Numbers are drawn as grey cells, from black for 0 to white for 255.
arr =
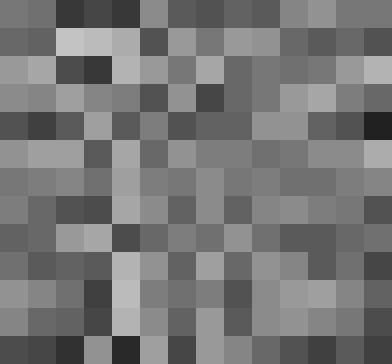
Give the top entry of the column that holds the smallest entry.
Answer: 119
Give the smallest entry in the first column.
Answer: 76
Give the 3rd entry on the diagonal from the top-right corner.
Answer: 119
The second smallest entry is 41
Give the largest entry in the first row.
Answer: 146
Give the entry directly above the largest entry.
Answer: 56
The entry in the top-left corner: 119
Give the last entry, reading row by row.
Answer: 64
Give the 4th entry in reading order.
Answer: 70
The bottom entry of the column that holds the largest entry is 49
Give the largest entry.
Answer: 195
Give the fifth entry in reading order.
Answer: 56
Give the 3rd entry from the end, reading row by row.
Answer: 64
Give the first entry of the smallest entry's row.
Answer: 82
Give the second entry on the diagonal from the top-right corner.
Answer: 104
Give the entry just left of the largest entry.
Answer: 98
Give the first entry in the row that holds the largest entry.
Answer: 104
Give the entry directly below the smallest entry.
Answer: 172
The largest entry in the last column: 179
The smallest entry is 33
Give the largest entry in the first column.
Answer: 153
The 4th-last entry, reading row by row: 82
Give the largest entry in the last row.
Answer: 159

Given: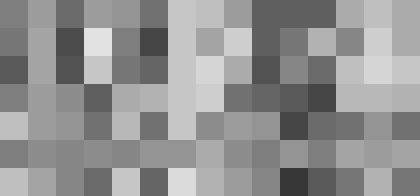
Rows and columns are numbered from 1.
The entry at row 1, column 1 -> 126
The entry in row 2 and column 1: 119
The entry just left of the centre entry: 198
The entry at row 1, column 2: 156
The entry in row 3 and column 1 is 89
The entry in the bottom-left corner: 191
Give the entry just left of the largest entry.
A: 76
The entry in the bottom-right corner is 119
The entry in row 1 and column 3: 107
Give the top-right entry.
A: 171
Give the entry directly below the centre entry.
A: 141
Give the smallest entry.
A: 55
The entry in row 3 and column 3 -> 82
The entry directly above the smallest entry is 148
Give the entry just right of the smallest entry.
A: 89
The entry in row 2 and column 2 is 164
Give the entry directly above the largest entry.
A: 156
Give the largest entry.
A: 226

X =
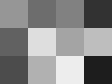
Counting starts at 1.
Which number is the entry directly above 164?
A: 129
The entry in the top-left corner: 150
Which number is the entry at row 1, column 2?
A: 109
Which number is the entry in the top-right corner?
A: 50

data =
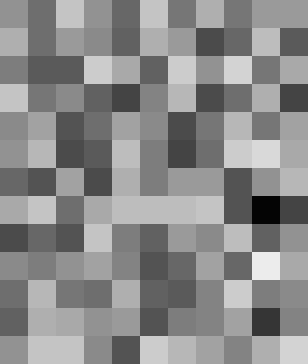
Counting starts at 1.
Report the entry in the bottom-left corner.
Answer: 146
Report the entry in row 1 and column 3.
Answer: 196
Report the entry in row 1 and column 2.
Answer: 110
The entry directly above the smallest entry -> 146
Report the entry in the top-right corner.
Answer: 154
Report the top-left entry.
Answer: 146
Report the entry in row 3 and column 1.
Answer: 125
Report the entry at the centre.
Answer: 125
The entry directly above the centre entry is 125
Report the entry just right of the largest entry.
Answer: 169
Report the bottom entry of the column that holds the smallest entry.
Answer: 175
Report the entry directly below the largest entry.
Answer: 125
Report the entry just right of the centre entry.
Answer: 154
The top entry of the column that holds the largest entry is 154
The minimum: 4
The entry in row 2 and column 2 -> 110
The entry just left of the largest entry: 103
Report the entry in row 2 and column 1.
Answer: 175
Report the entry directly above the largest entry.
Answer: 97
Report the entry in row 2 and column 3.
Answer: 154
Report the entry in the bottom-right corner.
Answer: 211
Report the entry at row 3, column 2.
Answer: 90
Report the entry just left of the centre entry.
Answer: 175

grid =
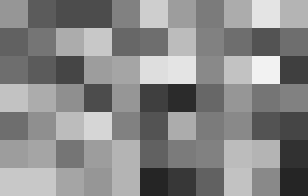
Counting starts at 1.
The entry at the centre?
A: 63
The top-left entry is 150
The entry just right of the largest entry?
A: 63
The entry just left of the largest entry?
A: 194
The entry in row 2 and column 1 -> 97
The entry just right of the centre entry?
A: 43
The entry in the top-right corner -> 180
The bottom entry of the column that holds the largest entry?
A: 137
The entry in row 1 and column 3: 76
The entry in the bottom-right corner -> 37
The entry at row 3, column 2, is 91
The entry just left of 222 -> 165
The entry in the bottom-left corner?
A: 200
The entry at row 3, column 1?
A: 110
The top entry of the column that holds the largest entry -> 228
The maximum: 242
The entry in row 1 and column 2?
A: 91

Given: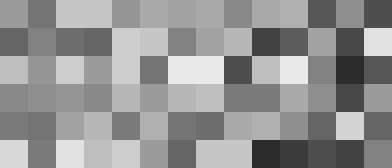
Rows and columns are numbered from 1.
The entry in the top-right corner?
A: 78
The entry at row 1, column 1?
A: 155
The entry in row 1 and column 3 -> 198
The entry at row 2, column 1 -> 101
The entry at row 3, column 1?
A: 190
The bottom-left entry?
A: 217
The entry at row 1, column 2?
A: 116
